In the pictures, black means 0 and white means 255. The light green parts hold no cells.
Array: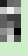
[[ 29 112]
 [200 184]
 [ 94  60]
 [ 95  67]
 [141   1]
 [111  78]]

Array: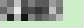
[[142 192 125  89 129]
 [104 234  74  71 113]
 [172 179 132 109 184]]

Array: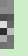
[[130]
 [142]
 [ 79]
 [220]
 [ 44]
 [172]
 [112]]

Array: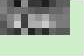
[[121  24  53  32  92]
 [129 114  95  88 103]
 [107 163 166 173 121]
 [ 84 203 173 201 124]
 [ 93  51  36  43  88]]

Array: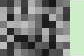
[[ 75 137 176  50 112]
 [172 193 195 136 155]
 [177 152 134  34 124]
 [124 174 162  29 181]
 [179 122 140 178 126]
 [ 72  28 101 159 195]
 [187 107  24  87 116]
 [ 79 147  95  25  75]]

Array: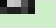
[[ 13 190  28]
 [ 51  32  20]]

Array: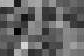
[[172  27 160 108  95 104]
 [ 48 121  78  56 137  82]
 [ 91 103  50  55 122  58]
 [ 60  76 146  97 167  61]
 [103   5 139  48 100 132]
 [ 88  88  91  91 106 128]
 [102 100 121  42  72 159]
 [ 70 172  47  98 117 122]]

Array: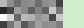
[[183 109 143 141  69]
 [ 40 158  95  98 122]
 [250 104 178 163 202]
 [ 63 168 122 142 126]]
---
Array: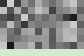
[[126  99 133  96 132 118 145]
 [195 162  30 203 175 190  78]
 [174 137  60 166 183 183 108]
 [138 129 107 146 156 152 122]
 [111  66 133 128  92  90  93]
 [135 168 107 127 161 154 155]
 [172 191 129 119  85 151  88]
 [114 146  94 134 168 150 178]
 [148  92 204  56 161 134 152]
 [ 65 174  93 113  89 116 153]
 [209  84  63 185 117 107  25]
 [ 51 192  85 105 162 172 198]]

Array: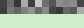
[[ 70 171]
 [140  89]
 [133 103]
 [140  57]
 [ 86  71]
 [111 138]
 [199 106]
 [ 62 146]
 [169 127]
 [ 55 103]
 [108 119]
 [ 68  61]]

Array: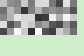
[[120  85 201  91 112]
 [225 148 244 149 175]
 [ 70 132 173  73 207]
 [120 145 236  87  63]
 [220 130  60 160  80]
 [217 179  51 135 253]
 [124 129 218 200  46]
 [201  55 215 220 202]
 [134 145 229 127 248]
 [142 184 177  84 152]
 [195 112 134 220  73]]

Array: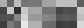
[[ 94 200 189 215]
 [189  77  87  62]
 [190  79  91  65]
 [189  70  87  60]
 [163 116 128 106]
 [163 115 135 109]
 [120 167 151 176]
 [119 167 153 177]
 [116 200 210 231]
 [188  49 134  99]
 [102 202  84 122]
 [174  69  82  61]]

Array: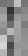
[[116 134 143 124 141 146 150 142]
 [192 120 153 165 159 159 150 159]
 [123  52  77 110 183 114  72  93]
 [117 147 164 151 138 199 213 181]]

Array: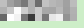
[[188 177 175]
 [161 159 147]
 [177 183 240]
 [183 166 230]
 [194 168 120]
 [109 202 202]
 [175 176  58]
 [120 205 118]
 [144 252 242]
 [160 199 255]
 [191 176 104]]
